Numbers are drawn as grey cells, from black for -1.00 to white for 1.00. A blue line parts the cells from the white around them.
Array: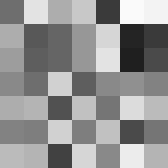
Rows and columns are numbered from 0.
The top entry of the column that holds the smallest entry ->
0.95
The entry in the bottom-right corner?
0.41
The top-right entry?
0.90
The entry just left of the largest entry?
-0.54
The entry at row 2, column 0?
0.24
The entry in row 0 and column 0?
-0.14
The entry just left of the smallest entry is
0.78
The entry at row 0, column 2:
0.35
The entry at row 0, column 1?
0.78
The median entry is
0.13
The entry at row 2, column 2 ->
-0.20
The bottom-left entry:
0.47

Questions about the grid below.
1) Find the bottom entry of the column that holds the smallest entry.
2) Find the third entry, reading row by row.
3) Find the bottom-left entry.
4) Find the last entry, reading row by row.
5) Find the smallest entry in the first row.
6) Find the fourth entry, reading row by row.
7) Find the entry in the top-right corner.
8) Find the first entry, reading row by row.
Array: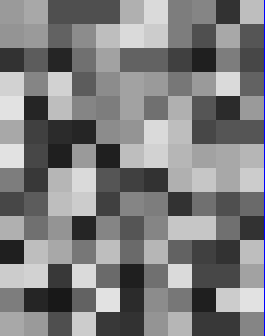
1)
-0.38
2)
-0.38
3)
0.32
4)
0.04
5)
-0.61
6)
-0.38
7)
0.49
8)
0.21

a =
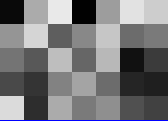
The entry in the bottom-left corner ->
0.72
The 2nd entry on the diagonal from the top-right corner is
-0.15
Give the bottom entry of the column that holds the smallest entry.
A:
-0.04
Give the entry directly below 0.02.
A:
0.34
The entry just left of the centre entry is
0.49
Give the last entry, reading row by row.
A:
-0.49
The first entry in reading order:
-0.93
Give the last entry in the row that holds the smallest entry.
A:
0.61
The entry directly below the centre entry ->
0.29
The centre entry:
-0.20

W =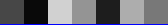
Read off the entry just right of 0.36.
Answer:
-0.06
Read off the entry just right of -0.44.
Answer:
-0.93
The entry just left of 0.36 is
-0.77

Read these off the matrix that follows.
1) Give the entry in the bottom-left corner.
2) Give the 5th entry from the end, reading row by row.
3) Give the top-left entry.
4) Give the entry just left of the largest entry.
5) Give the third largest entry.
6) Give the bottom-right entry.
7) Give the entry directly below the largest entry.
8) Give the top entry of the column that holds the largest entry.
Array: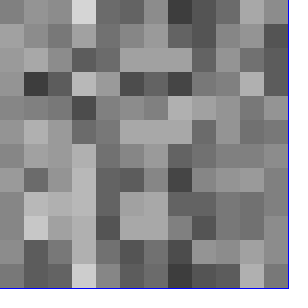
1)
-0.06
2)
-0.52
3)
0.00
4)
0.10
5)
0.56
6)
-0.06
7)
0.26
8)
0.67

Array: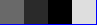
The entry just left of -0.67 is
-0.18
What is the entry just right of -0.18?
-0.67

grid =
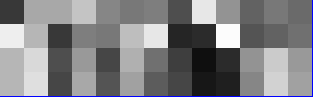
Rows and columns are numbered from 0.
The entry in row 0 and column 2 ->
0.32
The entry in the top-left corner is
-0.56
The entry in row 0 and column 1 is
0.32
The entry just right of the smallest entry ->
-0.66
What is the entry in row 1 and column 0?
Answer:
0.87
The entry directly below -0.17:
-0.12
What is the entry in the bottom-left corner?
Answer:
0.43
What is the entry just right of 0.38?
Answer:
-0.12
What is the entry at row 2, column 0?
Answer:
0.43
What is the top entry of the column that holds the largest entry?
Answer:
0.15
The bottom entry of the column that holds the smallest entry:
-0.82
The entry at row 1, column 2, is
-0.56
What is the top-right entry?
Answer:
-0.17
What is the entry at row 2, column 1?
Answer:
0.70
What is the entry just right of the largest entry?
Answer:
-0.34

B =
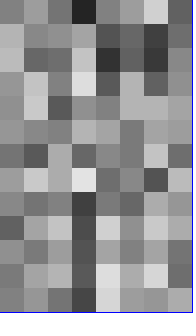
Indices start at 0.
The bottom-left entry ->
0.01
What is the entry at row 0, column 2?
-0.09
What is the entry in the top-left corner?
0.01
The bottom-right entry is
0.35
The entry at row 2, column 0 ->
0.47
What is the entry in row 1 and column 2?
0.13
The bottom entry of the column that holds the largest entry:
-0.45
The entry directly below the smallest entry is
0.29
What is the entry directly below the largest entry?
-0.50
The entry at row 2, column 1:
-0.19
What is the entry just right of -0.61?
-0.24
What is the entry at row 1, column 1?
0.07
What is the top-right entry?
-0.24
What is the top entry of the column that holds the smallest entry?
-0.72
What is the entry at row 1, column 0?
0.41
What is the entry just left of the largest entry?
0.35

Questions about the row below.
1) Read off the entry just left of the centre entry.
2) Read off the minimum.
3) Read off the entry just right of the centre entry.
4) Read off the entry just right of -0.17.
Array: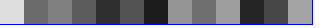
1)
-0.34
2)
-0.77
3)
0.17
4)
0.00

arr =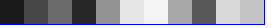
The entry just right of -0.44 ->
-0.17
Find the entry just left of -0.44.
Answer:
-0.80
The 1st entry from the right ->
0.54
